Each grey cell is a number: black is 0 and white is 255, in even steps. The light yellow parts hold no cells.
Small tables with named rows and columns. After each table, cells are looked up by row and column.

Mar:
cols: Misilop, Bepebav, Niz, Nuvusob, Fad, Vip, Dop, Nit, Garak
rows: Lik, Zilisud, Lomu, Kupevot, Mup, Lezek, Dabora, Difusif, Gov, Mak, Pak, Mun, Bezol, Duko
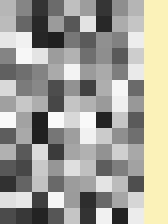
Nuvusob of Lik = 107
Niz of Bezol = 63
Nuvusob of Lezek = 77
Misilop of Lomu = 230
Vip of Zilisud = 227
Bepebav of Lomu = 241
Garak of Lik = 181
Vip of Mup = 155
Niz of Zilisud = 40
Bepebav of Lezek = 123
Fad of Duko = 197
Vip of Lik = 157
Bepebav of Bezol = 231
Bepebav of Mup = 111
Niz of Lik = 52

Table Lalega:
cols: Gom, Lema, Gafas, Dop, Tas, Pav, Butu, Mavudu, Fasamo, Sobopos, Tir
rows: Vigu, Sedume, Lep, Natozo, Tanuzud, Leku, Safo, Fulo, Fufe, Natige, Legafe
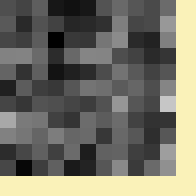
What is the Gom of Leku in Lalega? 32
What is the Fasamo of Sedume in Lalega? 70
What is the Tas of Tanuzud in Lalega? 32
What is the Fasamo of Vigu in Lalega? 86
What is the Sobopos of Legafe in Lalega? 106
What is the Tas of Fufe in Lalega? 102
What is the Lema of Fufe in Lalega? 118
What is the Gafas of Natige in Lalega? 96

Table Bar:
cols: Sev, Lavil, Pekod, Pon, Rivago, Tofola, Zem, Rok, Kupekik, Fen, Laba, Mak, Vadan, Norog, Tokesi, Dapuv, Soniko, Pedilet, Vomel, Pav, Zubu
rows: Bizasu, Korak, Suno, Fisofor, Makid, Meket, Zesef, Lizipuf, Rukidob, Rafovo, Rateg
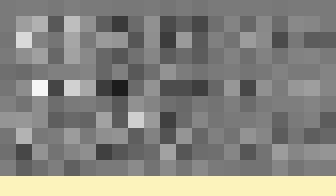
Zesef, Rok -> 87
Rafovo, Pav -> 146
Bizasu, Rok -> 119
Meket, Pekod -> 244
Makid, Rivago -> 128
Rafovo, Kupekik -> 100
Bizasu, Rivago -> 125
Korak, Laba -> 74
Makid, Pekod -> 119
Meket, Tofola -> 168
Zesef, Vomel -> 125
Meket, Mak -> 75
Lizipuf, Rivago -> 104
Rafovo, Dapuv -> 85
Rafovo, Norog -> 112
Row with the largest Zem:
Lizipuf

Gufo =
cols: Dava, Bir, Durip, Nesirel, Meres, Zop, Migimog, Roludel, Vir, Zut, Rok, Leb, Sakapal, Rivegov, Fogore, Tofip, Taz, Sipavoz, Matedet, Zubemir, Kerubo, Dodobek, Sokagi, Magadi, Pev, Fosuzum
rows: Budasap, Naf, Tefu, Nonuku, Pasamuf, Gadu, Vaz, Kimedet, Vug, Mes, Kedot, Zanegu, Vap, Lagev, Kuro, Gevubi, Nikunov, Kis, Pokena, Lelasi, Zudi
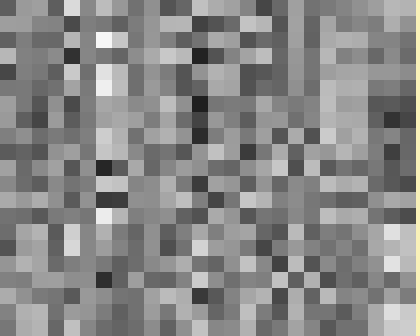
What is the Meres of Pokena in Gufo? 89
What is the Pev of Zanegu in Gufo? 88
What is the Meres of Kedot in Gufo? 86
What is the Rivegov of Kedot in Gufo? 109
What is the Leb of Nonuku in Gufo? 185
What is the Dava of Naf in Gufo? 158
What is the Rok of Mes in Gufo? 116
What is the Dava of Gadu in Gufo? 120
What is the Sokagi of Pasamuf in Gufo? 166
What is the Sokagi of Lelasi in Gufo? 126
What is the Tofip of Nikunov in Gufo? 194
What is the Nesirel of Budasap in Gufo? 94
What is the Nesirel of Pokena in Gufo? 117
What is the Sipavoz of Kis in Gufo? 193
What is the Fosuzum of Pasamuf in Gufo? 140

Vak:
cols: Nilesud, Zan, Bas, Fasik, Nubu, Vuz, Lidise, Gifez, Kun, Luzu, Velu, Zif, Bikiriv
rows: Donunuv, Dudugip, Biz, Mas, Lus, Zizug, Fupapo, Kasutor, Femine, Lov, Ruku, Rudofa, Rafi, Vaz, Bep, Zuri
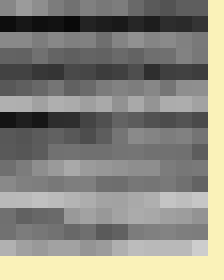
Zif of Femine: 129
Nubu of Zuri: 162
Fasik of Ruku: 154
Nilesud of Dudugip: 13
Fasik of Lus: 52
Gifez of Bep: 97
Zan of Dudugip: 23
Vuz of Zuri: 148
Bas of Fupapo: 161
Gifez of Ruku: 147
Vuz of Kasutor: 68
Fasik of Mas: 100
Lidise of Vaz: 152
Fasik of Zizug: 117
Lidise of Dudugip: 29
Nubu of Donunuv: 113
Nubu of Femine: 88
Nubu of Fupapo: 171
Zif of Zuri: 185

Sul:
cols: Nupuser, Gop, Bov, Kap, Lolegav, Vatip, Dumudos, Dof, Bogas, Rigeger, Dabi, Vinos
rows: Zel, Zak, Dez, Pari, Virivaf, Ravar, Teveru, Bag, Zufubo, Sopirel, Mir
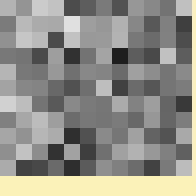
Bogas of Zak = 135
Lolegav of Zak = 224
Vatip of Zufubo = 81
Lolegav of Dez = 194
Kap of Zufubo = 172
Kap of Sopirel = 50
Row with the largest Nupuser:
Teveru

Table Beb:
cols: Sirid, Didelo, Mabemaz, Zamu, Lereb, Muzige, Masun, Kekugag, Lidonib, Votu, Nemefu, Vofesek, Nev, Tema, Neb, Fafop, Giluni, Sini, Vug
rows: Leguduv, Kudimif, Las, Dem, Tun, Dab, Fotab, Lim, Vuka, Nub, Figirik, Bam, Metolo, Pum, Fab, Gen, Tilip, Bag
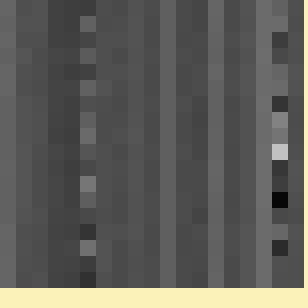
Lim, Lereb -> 63
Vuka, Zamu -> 65
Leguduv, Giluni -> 108
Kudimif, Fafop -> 81
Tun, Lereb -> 62
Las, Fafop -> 84
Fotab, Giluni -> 109
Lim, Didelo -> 82
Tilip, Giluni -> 107
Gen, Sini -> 43
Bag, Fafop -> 85
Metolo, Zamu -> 70
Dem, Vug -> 78

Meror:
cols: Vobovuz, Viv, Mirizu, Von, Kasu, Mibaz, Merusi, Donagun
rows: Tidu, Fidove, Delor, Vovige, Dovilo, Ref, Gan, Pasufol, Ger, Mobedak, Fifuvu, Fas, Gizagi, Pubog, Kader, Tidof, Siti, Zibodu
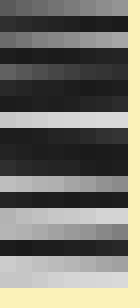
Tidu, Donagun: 148
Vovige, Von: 27
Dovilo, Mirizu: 78
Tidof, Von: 29
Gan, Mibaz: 37
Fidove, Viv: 42
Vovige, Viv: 26
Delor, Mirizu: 129

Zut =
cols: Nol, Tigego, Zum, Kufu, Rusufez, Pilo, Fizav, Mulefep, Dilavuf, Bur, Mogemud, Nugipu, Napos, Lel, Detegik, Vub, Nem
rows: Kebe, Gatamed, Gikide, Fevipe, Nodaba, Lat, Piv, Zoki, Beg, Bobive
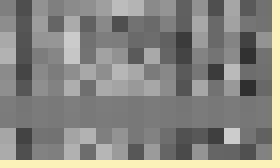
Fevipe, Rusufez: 198
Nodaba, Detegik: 186
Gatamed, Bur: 106
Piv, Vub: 118
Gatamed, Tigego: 86
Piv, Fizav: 124
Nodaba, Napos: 119
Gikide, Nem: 147
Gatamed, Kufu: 101
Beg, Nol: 166
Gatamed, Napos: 168
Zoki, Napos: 123
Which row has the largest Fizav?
Bobive

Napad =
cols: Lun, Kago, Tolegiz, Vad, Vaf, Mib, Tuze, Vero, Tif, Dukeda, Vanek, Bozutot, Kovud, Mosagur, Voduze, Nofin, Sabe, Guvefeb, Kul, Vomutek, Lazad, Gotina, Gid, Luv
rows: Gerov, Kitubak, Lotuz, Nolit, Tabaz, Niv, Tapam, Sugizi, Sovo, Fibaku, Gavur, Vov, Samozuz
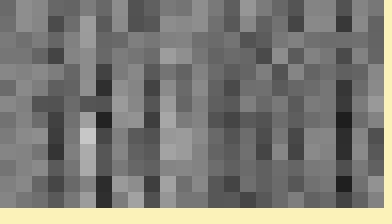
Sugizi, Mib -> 159
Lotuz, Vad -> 102
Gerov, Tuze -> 104
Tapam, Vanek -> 155
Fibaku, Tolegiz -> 117
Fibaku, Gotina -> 46
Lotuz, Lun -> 122
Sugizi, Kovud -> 131
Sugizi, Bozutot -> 123
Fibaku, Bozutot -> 155
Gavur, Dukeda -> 97
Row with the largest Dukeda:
Lotuz

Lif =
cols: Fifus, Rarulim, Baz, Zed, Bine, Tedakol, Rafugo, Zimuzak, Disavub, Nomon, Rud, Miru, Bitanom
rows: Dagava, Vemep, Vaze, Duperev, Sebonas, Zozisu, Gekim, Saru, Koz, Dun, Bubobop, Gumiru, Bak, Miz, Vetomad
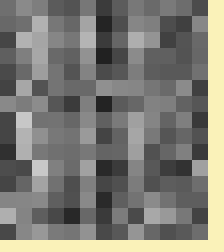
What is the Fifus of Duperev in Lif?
95
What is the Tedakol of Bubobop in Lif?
161
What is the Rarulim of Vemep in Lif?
111
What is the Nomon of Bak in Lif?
139
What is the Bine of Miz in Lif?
40
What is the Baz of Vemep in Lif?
177

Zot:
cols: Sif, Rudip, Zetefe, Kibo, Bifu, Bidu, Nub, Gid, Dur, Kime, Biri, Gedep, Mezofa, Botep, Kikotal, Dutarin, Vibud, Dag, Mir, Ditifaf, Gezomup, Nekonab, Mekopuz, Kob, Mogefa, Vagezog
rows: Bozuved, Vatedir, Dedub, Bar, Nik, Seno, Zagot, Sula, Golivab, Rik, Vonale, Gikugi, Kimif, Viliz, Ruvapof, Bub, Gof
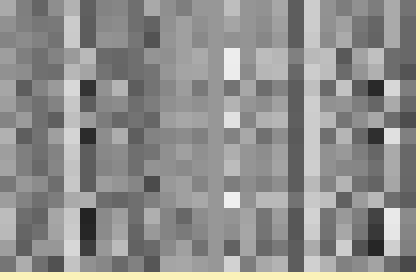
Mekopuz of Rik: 126
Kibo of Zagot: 131
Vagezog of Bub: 128
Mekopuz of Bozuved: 145
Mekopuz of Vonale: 134
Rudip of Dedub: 140
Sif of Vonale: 164
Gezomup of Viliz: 116
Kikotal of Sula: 225
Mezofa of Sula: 162
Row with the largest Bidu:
Bar

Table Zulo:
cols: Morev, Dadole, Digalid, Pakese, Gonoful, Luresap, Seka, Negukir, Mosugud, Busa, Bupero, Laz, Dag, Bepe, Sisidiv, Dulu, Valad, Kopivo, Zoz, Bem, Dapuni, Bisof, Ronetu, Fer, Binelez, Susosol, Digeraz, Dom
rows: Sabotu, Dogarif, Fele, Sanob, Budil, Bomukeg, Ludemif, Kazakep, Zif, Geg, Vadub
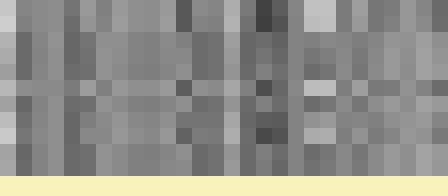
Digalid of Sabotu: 139
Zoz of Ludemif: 130
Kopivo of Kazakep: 90
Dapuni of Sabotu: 194
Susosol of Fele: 145
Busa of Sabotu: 141
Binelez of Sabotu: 124
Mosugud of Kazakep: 135
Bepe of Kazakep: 116
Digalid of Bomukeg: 139
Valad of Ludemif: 128
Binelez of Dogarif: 127
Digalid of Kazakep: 134
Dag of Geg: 106

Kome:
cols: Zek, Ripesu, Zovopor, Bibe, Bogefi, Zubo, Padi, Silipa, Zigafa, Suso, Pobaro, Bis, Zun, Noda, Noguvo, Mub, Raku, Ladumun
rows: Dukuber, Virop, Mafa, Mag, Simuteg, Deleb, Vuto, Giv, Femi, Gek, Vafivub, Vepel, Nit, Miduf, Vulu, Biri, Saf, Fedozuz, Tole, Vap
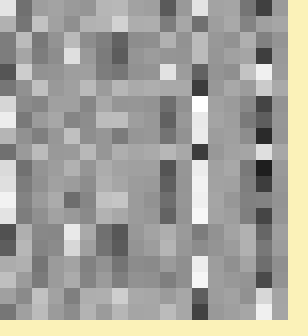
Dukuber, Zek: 228
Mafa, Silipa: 98
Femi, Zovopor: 127
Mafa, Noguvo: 146
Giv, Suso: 152
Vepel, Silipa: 166
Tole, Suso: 167
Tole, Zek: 160

